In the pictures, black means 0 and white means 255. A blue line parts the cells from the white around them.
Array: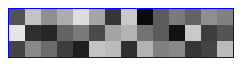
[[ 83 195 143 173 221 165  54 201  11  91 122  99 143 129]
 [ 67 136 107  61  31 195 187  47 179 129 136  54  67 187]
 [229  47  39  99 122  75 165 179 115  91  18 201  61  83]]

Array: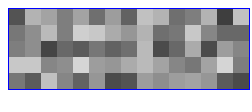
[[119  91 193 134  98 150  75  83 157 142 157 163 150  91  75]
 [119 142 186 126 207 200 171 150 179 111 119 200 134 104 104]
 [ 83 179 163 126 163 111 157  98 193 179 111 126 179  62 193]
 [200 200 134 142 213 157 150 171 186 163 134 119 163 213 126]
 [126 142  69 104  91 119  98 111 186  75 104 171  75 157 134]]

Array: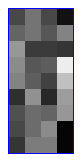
[[ 72 108 139   5]
 [ 53 124 124   5]
 [ 80 108 100 151]
 [139  87  93 237]
 [100 116  87 131]
 [ 72 116  72  18]
 [131  93  65 192]
 [151  59  59  53]
 [ 47 145  40 157]]

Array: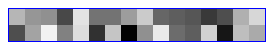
[[ 78 163 242 129 221  49 197   2 144 234 108  94 209  22 190 170]
 [182 150 144  72 227 115 115 157 203 102  94  86  57  78 176 215]]

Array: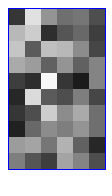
[[ 62  46 246  54  27 132]
 [ 54  78 205 140 170 111]
 [197  91 191 184 140  70]
 [ 54 225 148 111 118  78]
 [ 33 104 140 126 148 111]
 [156 164 118 178  97  39]
 [170 156  97 148  97 132]
 [ 39 219  91  78 126  70]
 [126  85  62 164 132  78]
 [184 205  46  85 104  62]]

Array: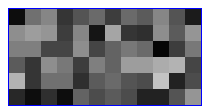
[[142 157 149  61 134  21 165  53  47 142  91 149]
 [ 91  53 142 120  61 127  99 157 157 172 179  69]
 [ 13 112 134  53  84 106  61 106  91 134  84  27]
 [179  53 112 112  47  91 106  84  76 195  34  76]
 [127 127  69  69 142  69  99 120 106   5  61 120]
 [ 40  13  47  13  99  76  91  76  34  34  84 149]]

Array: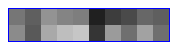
[[139  89 169 190 198  53 155 111 162 111]
 [118  95 147 132 126  32  61  74 103  95]]

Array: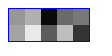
[[163 234  93 190  52]
 [151 176  10 106 120]]
